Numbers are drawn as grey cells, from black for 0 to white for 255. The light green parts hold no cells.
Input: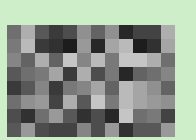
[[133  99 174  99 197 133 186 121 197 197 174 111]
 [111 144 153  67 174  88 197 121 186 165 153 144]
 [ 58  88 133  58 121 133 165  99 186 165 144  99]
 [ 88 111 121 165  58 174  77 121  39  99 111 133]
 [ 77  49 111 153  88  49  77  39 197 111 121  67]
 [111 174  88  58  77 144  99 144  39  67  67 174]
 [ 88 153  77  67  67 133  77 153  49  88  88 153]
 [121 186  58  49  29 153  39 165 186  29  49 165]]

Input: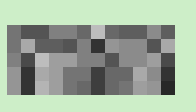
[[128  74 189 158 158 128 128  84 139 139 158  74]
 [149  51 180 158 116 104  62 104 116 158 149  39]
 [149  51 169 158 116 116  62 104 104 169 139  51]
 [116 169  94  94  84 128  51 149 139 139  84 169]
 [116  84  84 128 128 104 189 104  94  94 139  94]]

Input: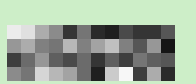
[[139 117 214 183 163 107  31 203 247  62 172  42]
 [236 224 172 139  53 117  42  31  74  53  53  86]
 [ 62 107 151  95  74 107  53  95  62 117  95  86]
 [151 172 128 117 183 128 163 192 128  86 151  21]]

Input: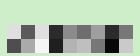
[[ 78 170 245  31 179 191 119   8 202]
 [223  90 223  43 139 110 158  43 119]]

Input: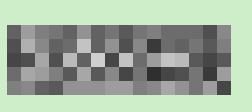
[[ 70  80 167  80 186  98 207  70 195 108 157 195 186  89  70  89]
 [108 167 157 127  89 167  89 136  70 117  47  70  80 117  58 157]
 [ 80 176 136  98 108 195  98 146  80 136  58 108  98 117  89 127]
 [ 98 157 127 117  98 146  98 117  89 117 127 108 108 108  80 136]
 [127 136  98  89 146 146 146 157 157 127 136 167 146 117 157  70]]

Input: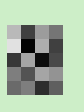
[[225   4 174  64]
 [126  83 165 147]
 [185  64 156 117]
 [106 126  45  95]
 [ 55 165  13  73]]
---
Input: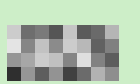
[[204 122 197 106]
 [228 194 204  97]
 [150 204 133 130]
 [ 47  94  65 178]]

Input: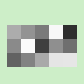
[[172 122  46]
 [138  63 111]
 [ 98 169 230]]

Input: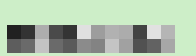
[[ 33 173  52 157 172 225]
 [ 93 195  90 131 161  98]]

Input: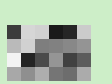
[[ 60 209  37]
 [186 126 136]
 [243  75  65]
 [168 174 109]]

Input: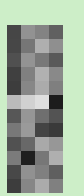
[[ 70 131]
 [ 71 175]
 [ 80 120]
 [ 64 177]
 [ 61 171]
 [187 222]
 [ 87 111]
 [120  68]
 [ 81 169]
 [123 119]
 [ 72 128]
 [ 61 171]]

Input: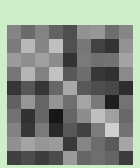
[[132 131  78 151 134]
 [123 134  80  66 147]
 [155 159  51 112 163]
 [118 129  88  55 138]
 [ 54  54 168  78  46]
 [ 97 101 110 121 115]
 [114 102 101 191 104]
 [130 122  87 124 114]
 [144 150  57 108 165]
 [ 64  60 154 110  59]]

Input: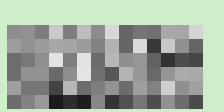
[[141 125 126 141 102 112 166]
 [158 156 165 131 101  56 144]
 [109 143 125 108 142  98  77]
 [110 146 141 113 179 105 170]
 [158 119 182 126 108 130 143]
 [108 153  45 135  80  77 108]]

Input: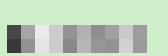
[[ 71 235 148 143 201]
 [ 56 228 136 150 209]]
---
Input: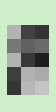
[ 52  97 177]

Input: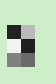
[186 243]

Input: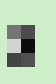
[ 76 211]

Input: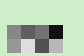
[16 81]

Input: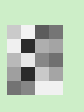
[117 174 231 159]

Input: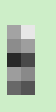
[231 140]

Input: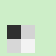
[211 215]
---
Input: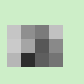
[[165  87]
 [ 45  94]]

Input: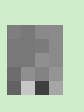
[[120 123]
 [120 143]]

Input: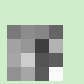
[[150  63]
 [205  84]]

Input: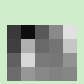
[[175 105]
 [215 122]]

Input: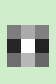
[[254  35]
 [183 104]]

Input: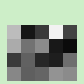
[[114 139]
 [ 97  39]]

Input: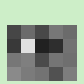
[[224  33]
 [127  75]]

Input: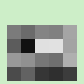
[[ 17 224]
 [145 119]]
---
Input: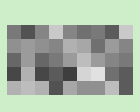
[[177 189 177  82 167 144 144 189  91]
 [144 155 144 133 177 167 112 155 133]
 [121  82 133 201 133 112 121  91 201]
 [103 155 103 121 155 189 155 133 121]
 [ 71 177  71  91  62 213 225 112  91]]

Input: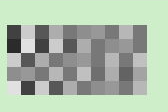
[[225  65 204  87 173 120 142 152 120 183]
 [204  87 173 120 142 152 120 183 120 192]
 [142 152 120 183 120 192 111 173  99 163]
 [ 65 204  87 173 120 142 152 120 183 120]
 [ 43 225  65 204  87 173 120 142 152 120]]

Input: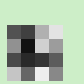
[[197 102 238 136]
 [145  18 208 156]
 [ 82  64 176 227]
 [ 73  41  53  92]]

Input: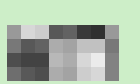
[[153 215 205  88  98  57  48 153]
 [120  88  98 172 163 193 193 120]
 [110  88  78 172 163 205 215 130]
 [ 78  67  67 184 172 215 235 130]]

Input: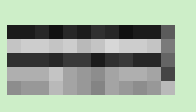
[[196 205 205 196 205 185 196 215 205 205 196 122]
 [175 175 175 196 164 152 141 164 175 175 164  69]
 [141 152 152 185 164 152 132 164 152 141 152 185]
 [ 48  48  48  39  57  57  27  48  57  39  39 101]
 [ 27  27  39  17  39  27  48  39  17  27  27  91]]

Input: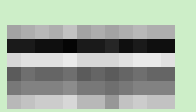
[[215 225 225 225 234 215 215 215 225 234 234 225]
 [184 194 204 204 215 184 184 151 194 204 194 194]
 [163 174 184 174 194 163 174 163 174 184 174 174]
 [120 130 130 130 140 120 120 111 120 130 130 130]
 [ 91 111 101 101 111  91 101  91 101 111 101 101]
 [ 26  26  15  15   5  26  26  38  15  26  15  15]]
